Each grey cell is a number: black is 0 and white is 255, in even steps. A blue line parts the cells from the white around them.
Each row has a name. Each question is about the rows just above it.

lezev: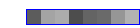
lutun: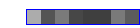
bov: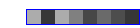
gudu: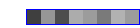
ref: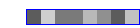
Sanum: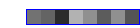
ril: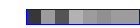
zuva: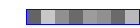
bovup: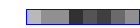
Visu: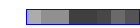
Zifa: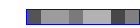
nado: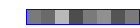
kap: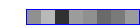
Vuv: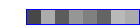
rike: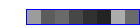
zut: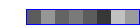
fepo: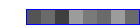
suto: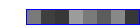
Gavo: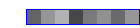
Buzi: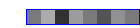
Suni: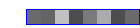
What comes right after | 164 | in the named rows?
| 172 |
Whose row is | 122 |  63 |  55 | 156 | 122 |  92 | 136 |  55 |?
suto
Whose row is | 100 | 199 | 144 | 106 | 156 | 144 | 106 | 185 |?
zuva
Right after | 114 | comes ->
| 100 |
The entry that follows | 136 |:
| 55 |

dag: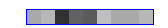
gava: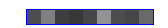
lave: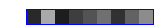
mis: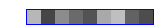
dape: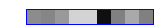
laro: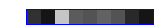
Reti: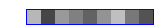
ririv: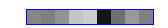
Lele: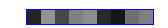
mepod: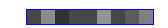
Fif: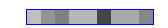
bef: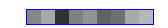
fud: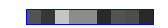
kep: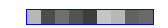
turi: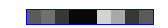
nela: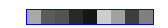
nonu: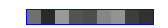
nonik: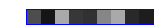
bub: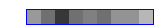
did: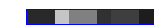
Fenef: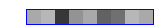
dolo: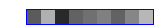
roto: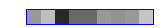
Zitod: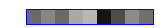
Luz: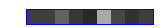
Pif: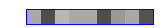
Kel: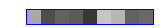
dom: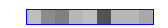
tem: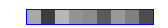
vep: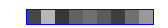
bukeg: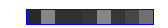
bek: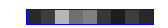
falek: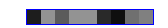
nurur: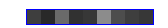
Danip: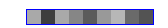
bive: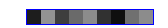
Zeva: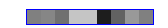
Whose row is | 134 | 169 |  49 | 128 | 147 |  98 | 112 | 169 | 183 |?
bef
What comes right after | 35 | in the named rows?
| 147 |
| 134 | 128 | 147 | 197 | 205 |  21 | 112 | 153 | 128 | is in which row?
ririv
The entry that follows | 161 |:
| 62 |
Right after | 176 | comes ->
| 41 |
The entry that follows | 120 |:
| 83 |

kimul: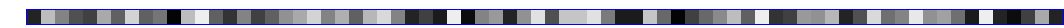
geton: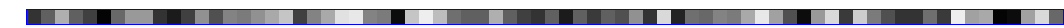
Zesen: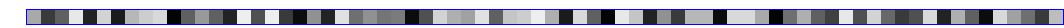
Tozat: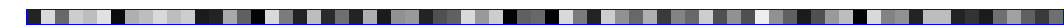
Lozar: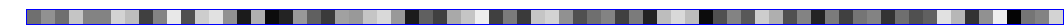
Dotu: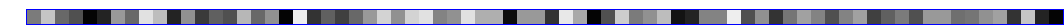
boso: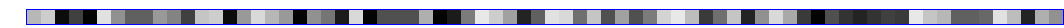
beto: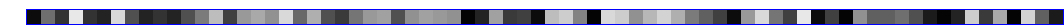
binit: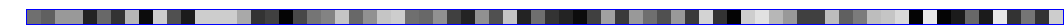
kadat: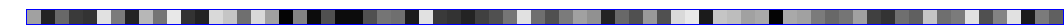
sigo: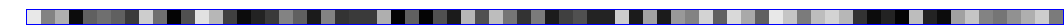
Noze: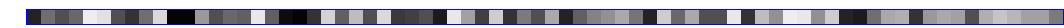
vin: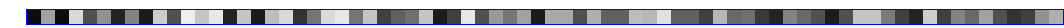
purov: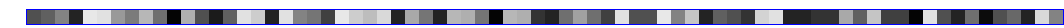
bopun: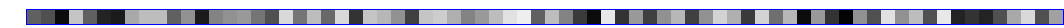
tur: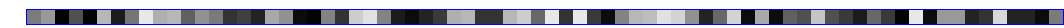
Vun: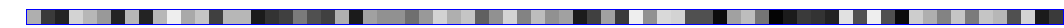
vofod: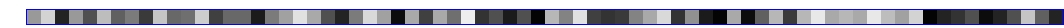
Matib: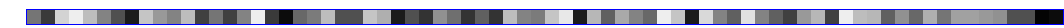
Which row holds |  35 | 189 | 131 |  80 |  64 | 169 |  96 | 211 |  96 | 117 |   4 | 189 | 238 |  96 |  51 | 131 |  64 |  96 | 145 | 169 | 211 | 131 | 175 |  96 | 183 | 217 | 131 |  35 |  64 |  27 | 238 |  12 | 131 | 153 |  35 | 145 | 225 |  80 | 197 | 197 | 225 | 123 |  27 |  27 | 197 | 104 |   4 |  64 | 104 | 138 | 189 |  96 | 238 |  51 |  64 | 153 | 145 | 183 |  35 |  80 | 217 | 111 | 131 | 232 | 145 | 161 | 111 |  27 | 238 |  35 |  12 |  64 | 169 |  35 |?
kimul
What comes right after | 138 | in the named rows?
| 189 |
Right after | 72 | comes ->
| 117 |
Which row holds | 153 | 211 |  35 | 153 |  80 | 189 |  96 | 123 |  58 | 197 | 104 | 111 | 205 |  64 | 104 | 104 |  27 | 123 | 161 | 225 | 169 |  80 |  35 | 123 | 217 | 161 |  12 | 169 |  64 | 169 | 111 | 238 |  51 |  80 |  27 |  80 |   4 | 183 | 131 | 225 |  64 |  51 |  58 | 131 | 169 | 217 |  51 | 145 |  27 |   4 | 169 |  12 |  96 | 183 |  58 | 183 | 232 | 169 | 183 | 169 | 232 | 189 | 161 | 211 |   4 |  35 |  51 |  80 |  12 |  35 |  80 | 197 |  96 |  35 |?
vofod
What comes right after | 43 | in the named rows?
| 111 |
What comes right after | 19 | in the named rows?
| 35 |
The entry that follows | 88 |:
| 205 |

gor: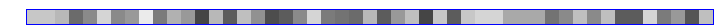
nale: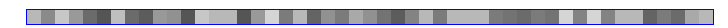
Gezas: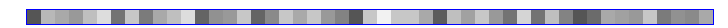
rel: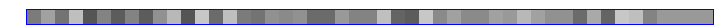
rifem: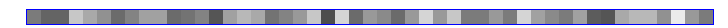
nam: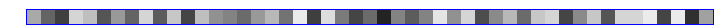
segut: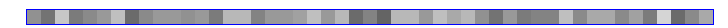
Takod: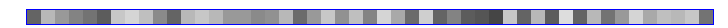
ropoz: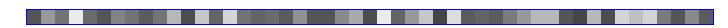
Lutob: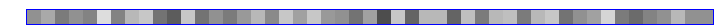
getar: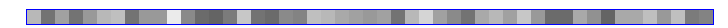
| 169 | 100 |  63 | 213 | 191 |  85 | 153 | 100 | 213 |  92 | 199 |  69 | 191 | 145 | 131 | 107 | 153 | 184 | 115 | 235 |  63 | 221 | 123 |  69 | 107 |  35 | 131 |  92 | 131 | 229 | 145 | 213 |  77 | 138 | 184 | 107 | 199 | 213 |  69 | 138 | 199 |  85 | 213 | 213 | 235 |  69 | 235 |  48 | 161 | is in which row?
nam
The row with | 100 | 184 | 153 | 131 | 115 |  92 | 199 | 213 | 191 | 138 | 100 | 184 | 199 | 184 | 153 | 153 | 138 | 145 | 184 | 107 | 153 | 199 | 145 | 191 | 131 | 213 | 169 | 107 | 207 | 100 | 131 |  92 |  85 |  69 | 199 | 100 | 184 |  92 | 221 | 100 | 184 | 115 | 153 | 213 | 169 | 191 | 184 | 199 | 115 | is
Takod
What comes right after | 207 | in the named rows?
| 100 |
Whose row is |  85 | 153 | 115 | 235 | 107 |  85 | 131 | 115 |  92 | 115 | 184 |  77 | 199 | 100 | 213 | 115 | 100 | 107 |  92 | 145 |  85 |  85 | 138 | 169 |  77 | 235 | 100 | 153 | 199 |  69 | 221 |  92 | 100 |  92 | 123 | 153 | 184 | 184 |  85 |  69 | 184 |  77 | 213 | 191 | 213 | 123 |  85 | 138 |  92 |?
ropoz
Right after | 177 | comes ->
| 153 |
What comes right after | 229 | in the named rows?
| 145 |

